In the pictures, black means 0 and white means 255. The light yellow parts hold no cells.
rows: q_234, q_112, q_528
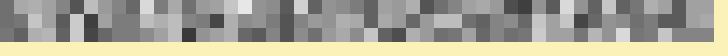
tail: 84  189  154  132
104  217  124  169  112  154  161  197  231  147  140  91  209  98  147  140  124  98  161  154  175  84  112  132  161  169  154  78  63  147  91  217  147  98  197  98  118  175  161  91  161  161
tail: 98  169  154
104  154  189  189  112  98  132  140  104  197  161  197  70  104  147  140  112  124  91  91  161  169
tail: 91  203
63  161  124  124  189  175  189  132  124  70  175  140  147  124  84  132  154  147  175  169  98  169  154  104  154  189  189  112  98  132  140  104  197  161  197  70  104  147  140  112  124  91  91  161  169
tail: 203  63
161  124  124  189  175  189  132  124  70  175  140  147  124  84  132  154  147  175  169  98  169  154  104  154  189  189  112  98  132  140  104  197  161  197  70  104  147  140  112  124  91  91  161  169

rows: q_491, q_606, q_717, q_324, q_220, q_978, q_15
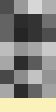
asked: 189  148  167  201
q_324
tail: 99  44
51  112
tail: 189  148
167  201
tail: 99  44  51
112

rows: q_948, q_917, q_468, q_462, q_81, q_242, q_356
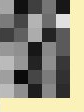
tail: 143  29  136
43
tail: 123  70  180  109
224

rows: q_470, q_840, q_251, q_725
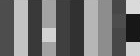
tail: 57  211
63  49  182  141  71  23
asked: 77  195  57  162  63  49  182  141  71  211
q_725
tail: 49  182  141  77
23
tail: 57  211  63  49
182  141  71  23

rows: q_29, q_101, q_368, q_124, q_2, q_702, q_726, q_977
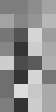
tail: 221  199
169
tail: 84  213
157
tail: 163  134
149  183
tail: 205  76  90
175

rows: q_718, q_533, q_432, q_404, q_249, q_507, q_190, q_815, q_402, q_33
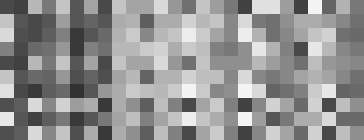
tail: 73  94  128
57  86  106  178  202  135  184  196  237  202  164  135  237  178  112  135  164  196  210  112  106
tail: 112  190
151  143  135
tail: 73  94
128  57  86  106  178  202  135  184  196  237  202  164  135  237  178  112  135  164  196  210  112  106
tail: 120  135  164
178  164  135  112

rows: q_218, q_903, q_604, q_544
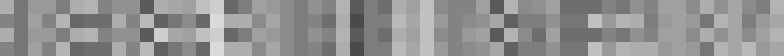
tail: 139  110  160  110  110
110  131  118  145  131  160  160  139  173  145  166  139  160  179
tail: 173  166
160  192  206  104  125  160  153  139  125  145  131  179  90  125  110  173  160  192  139  131  131  160  90  179  139  145  160  110  110  110  131  118  145  131  160  160  139  173  145  166  139  125  179

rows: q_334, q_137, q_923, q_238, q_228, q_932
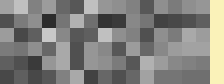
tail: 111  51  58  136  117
66  72  80  95
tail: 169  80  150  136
87  156  103  136  156  162  162
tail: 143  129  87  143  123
143  150

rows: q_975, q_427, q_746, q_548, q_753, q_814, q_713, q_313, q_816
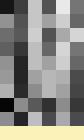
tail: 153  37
161  183  176  75
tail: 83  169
213
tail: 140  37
190  75  169  75
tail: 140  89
49  140  55
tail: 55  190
103  213  117
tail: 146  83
198  161  206  103
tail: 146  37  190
161  206  103

